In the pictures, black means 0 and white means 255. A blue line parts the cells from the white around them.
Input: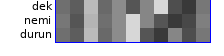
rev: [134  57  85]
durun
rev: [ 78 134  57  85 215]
durun
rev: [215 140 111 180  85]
nemi

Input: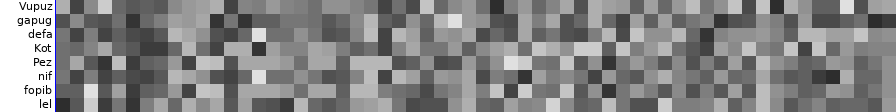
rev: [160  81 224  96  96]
Vupuz
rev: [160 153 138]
Vupuz
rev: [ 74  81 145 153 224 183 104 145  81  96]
gapug

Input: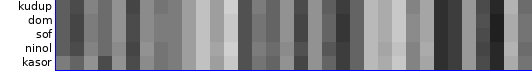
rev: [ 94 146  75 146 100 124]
kudup
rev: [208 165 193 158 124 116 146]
ninol

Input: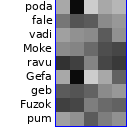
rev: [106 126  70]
Fuzok
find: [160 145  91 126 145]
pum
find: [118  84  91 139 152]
fale

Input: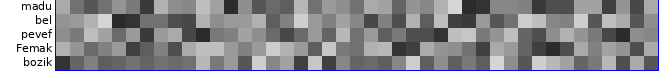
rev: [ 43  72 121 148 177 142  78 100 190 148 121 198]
pevef
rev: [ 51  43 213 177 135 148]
madu
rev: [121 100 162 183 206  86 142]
bozik
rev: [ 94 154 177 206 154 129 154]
Femak
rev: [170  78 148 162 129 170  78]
Femak
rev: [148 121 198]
pevef
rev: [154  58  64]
bel

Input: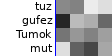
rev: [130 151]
Tumok
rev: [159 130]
Tumok

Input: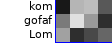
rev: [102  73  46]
Lom
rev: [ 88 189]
kom
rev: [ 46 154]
gofaf
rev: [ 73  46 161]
Lom
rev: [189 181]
kom

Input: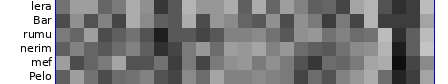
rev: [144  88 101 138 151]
Bar
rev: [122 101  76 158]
mef
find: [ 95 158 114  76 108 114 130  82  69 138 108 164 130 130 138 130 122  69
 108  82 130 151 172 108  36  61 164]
Pelo
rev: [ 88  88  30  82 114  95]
rumu
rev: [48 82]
lera
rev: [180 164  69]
lera

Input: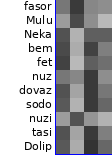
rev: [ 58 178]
sodo
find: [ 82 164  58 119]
dovaz
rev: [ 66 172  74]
bem
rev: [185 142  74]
Mulu
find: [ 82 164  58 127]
tasi
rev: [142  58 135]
nuz
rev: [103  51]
Dolip

